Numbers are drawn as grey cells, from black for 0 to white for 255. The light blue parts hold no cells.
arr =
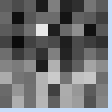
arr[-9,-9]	93
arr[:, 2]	[94, 87, 113, 65, 87, 144, 111, 113, 114]
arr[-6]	[66, 11, 65, 83, 74, 30, 75, 61, 47]
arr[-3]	[172, 117, 111, 179, 203, 115, 192, 198, 109]
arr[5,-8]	123
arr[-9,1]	75
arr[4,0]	110
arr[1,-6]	109
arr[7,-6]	178
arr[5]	[132, 123, 144, 30, 177, 57, 96, 164, 140]
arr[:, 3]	[27, 109, 232, 83, 49, 30, 179, 178, 182]
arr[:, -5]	[127, 108, 30, 74, 128, 177, 203, 64, 96]
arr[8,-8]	174
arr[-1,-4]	170
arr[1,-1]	63
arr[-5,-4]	35
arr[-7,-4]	106

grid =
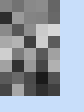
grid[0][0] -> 131
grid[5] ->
[162, 50, 153, 71, 177]
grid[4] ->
[207, 124, 164, 89, 161]
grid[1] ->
[45, 154, 132, 130, 104]
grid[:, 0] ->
[131, 45, 138, 169, 207, 162, 90, 69]
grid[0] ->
[131, 114, 137, 140, 101]
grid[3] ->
[169, 179, 63, 206, 92]

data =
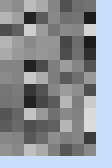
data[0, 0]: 151
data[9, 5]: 137
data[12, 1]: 136
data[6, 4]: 124
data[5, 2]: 33
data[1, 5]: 113
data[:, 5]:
[81, 113, 137, 71, 77, 156, 89, 156, 183, 137, 181, 127, 86]
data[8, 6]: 126
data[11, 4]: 141
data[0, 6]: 110
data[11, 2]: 88
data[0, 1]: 140
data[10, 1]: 106
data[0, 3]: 170
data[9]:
[85, 101, 195, 152, 113, 137, 130, 217]
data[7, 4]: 134
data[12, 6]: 109
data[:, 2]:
[188, 36, 206, 137, 145, 33, 199, 55, 34, 195, 79, 88, 191]
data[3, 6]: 109
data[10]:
[92, 106, 79, 90, 96, 181, 134, 218]
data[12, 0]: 145
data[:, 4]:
[133, 136, 118, 149, 145, 127, 124, 134, 91, 113, 96, 141, 127]
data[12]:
[145, 136, 191, 170, 127, 86, 109, 137]
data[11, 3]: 107
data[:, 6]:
[110, 116, 134, 109, 112, 134, 110, 142, 126, 130, 134, 134, 109]
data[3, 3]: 149

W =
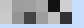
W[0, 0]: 197
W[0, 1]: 157
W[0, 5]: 207

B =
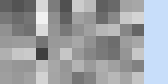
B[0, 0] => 96
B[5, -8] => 167
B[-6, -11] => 107
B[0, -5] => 187
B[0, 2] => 94
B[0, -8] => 124
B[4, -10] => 202
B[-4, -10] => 157
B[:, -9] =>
[215, 241, 218, 117, 63, 190, 210]
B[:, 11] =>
[167, 212, 101, 167, 199, 129, 195]
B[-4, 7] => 145
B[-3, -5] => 134
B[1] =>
[120, 107, 117, 241, 143, 96, 161, 151, 107, 136, 200, 212]
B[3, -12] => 153
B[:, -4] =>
[95, 107, 182, 120, 122, 174, 170]
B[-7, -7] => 80
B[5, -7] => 150
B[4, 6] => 153
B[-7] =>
[96, 83, 94, 215, 124, 80, 204, 187, 95, 105, 163, 167]
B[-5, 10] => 134
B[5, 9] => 160
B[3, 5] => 155
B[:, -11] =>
[83, 107, 120, 156, 198, 150, 153]

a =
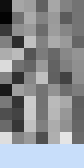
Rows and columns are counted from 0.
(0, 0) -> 14
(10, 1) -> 54
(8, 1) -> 52
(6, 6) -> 142
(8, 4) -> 186
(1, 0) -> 3
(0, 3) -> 97
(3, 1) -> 45
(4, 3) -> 124
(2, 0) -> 57
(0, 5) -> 130
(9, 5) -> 151
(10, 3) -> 128
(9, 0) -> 78
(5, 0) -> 219
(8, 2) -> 204
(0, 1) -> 166
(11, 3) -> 79
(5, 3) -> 154
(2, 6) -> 117
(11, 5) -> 229
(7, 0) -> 25
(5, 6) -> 144
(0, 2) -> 158
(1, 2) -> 170
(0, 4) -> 167

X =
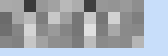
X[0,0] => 170
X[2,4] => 154
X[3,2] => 198
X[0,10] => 154
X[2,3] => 138
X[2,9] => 168
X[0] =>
[170, 168, 58, 152, 162, 185, 173, 63, 151, 148, 154, 142]
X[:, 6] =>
[173, 118, 118, 123]
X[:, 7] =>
[63, 200, 224, 188]
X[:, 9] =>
[148, 210, 168, 142]
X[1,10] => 140
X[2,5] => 133
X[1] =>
[107, 165, 185, 125, 200, 160, 118, 200, 118, 210, 140, 127]

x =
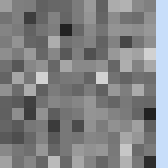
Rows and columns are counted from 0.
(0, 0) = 158
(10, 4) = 59
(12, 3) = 151
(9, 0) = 96
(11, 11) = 150
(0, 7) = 154
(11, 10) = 167
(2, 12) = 152
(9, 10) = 123
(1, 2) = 61
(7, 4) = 124
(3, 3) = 98
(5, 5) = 166
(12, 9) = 121
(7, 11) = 171
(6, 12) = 109
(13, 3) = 102
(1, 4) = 130
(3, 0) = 124
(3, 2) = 102
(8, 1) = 90
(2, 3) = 116
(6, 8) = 210
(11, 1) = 78
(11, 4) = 89
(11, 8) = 131
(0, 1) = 127
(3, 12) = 142
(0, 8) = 97
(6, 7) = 100
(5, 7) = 137
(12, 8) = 151
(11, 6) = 117
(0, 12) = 128
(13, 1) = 115
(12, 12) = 123
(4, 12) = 209
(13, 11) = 120

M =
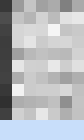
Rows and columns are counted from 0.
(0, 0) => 56
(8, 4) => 192
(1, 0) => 77
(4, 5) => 185
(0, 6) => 170
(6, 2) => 203
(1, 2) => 181
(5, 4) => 232
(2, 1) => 213
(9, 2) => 195
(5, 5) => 206
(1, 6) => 231
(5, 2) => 208
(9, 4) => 202
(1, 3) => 210
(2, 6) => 201
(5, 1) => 229
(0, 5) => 128
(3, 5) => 214

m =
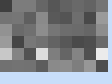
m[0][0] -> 63
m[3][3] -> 113
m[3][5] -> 87
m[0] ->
[63, 124, 124, 102, 86, 98, 105, 99, 116]
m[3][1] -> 69
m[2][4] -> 118
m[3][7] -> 78
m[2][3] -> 141
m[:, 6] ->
[105, 110, 107, 74, 132, 126]
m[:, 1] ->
[124, 118, 106, 69, 132, 115]
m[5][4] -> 138
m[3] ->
[155, 69, 120, 113, 99, 87, 74, 78, 106]
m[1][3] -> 138
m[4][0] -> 200
